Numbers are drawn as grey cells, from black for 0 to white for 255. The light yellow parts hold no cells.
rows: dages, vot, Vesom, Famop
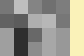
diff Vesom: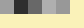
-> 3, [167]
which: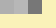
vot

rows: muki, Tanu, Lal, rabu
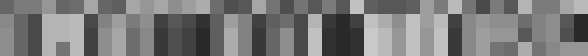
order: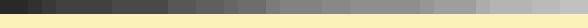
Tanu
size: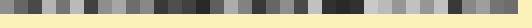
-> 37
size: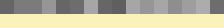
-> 16
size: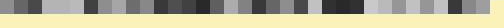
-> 35
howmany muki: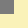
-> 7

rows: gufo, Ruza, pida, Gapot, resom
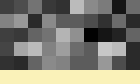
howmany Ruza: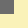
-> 1
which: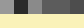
Ruza
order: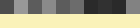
Ruza
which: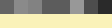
resom
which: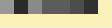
Ruza
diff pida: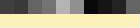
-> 6, [2]
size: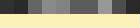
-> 10

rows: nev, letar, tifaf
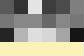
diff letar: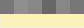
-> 1, [135]
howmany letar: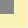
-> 3
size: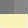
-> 2
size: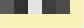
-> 5
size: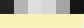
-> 6

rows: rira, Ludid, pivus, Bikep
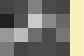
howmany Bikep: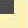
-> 2
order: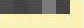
Bikep
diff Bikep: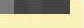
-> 3, [75]
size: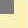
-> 1
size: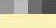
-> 4
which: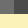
pivus

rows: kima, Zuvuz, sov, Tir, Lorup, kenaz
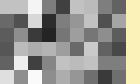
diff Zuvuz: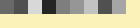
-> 3, [44]
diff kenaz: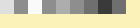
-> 5, [150]
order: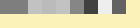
Lorup
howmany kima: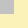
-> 3
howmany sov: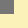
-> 2

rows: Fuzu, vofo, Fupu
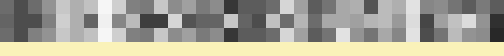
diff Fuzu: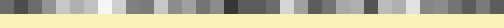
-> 14, [122]
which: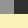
vofo
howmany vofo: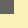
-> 5

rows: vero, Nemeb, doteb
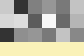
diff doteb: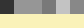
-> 1, [143]
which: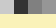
vero
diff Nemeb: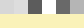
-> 3, [247]
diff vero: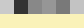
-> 2, [128]
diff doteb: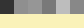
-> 4, [195]
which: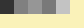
vero

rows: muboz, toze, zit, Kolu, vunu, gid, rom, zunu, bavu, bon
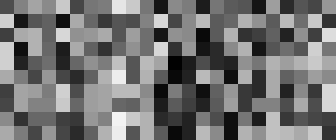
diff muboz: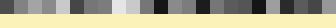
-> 21, [85]
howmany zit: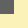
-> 2
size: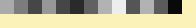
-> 13
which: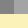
muboz
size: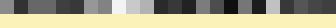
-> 24

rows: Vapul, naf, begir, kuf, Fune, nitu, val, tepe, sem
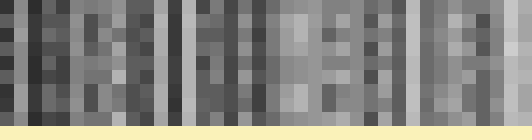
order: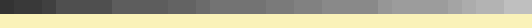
val
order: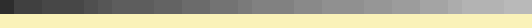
nitu
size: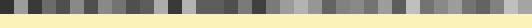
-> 38

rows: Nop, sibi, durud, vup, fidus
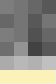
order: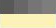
Nop
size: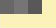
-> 3
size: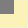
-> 1
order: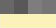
Nop

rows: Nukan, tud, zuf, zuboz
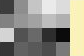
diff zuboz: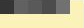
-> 4, [121]
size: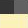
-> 2
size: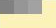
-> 3

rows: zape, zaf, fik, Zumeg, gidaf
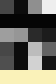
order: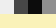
zape
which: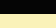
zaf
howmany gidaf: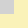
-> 1
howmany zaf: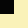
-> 4
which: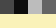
Zumeg

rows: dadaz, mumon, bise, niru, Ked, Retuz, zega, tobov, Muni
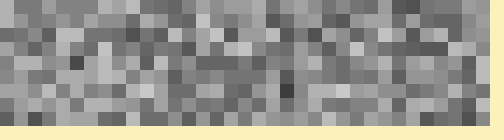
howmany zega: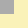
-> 3
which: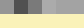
Muni
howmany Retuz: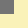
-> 5

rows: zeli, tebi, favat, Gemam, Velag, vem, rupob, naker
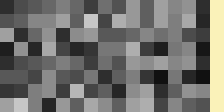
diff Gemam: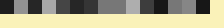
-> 11, [30]
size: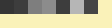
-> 7
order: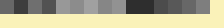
Velag
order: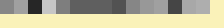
tebi
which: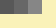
favat
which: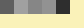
zeli

